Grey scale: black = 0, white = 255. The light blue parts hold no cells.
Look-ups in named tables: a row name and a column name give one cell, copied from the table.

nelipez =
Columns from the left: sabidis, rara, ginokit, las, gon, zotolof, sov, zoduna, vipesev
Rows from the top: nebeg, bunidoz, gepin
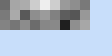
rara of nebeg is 166
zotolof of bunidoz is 129
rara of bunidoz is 170
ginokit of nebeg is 172
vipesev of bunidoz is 152
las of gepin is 108
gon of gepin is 135
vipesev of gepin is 167
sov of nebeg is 154
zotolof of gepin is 137
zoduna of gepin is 143
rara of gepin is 118
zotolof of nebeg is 206
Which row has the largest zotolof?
nebeg

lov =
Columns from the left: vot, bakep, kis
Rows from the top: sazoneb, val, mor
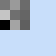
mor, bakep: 164
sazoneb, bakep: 154
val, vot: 197
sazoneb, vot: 119
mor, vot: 1
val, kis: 101
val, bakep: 111
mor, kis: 95
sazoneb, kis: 107
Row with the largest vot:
val

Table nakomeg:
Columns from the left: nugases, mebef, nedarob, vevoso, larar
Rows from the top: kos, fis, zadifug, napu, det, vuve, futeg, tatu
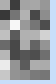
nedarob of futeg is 91
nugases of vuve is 183
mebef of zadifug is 247
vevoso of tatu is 122
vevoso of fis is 72
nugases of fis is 56
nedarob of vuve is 85
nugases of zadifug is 170
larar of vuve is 111
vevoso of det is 100
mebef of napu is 91
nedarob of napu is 177
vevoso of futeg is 173
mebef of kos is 61
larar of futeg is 171
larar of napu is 210

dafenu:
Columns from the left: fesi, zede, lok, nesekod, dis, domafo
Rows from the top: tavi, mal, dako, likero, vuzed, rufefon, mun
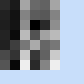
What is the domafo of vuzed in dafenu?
119
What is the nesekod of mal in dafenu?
92
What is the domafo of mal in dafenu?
131
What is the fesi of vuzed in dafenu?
33
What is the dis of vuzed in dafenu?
102
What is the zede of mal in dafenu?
18
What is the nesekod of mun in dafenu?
41
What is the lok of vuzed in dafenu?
119
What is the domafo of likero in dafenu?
186
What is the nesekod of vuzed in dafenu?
170
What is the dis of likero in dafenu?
162
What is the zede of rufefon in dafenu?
51
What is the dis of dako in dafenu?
41
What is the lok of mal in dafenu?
131
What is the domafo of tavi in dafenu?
165
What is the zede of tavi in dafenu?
26
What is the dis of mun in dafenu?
132
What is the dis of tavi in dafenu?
98

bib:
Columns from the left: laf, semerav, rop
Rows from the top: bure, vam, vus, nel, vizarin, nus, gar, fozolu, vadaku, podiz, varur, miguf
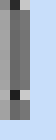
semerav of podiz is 30
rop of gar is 118
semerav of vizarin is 106
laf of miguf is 162
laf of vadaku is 164
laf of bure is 138
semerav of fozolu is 105
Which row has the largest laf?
podiz

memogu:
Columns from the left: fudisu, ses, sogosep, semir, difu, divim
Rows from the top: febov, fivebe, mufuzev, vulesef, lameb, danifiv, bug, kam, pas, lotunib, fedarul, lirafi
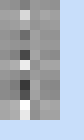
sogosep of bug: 236
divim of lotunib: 139
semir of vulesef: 160
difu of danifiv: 143
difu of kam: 149
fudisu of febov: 149
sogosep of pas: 56
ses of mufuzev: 158
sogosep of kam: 128
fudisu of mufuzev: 155
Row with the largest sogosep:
fedarul

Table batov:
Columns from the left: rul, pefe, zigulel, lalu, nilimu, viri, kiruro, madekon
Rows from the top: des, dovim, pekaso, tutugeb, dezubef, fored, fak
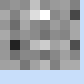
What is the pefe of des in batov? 149
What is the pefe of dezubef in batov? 34
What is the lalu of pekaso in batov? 137
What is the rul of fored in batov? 152
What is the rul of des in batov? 139
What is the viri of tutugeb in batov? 140
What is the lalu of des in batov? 193
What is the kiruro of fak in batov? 170
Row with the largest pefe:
fak

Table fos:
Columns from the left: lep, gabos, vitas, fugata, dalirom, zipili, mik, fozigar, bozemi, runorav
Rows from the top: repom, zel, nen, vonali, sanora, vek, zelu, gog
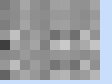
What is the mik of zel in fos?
153
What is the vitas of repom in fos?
166
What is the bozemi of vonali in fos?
186
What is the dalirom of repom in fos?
136
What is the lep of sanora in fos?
62
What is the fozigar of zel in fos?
146
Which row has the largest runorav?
sanora

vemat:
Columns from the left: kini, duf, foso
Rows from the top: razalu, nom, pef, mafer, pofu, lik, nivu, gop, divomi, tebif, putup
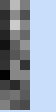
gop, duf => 135
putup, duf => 85
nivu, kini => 50
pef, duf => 203
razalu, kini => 83
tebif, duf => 115
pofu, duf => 95
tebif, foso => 90
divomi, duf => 41
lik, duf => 86
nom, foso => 80
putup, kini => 128

